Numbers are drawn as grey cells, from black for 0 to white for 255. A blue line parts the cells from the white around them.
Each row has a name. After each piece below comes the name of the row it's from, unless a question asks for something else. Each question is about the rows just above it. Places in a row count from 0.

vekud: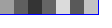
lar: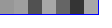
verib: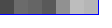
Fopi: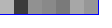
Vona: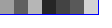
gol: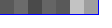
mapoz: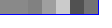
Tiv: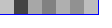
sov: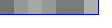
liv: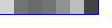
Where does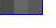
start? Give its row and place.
gol, 2
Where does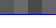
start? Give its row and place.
gol, 0
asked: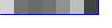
liv
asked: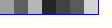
Vona
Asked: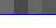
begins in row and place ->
gol, 1

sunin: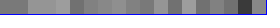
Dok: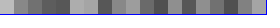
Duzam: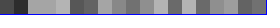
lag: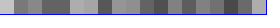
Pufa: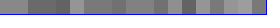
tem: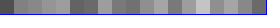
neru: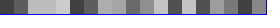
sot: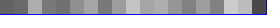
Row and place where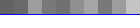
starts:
tem, 5
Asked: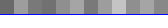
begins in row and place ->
tem, 6
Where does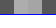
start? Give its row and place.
Dok, 4

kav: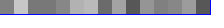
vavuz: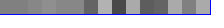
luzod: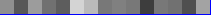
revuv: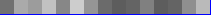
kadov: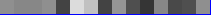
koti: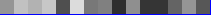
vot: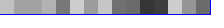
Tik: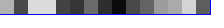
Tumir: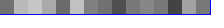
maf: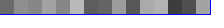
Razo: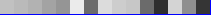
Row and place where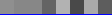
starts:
vavuz, 3
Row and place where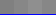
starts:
vavuz, 1
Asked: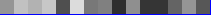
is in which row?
koti

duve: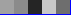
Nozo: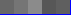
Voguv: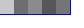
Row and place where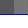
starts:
Voguv, 3
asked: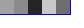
duve
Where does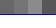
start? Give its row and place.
Nozo, 0
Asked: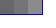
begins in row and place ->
Nozo, 0
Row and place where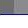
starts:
Voguv, 1

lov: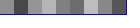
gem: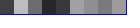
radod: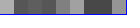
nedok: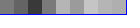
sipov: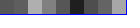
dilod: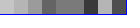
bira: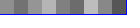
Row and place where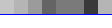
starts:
dilod, 0
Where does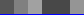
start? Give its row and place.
radod, 3
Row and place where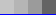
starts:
dilod, 0
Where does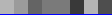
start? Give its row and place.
dilod, 1
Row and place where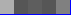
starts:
radod, 0

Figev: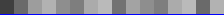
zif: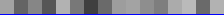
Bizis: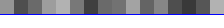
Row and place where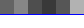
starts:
Bizis, 10
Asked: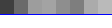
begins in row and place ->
zif, 6
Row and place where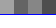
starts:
Bizis, 9
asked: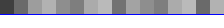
Figev
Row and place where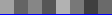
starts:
zif, 0

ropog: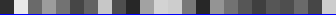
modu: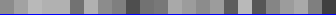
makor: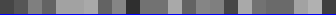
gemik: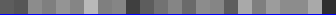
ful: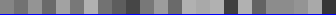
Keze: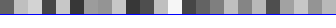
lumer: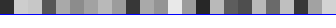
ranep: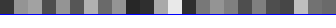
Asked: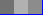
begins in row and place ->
modu, 5
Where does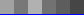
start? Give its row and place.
ful, 4
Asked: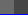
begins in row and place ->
ropog, 21
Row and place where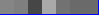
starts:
makor, 14
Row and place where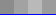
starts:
lumer, 5
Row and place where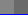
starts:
gemik, 12

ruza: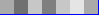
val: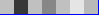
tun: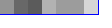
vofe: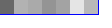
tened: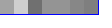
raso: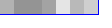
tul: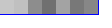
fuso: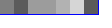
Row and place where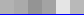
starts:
vofe, 1
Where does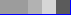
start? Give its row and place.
fuso, 2
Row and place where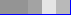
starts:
raso, 1
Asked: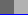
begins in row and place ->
vofe, 0

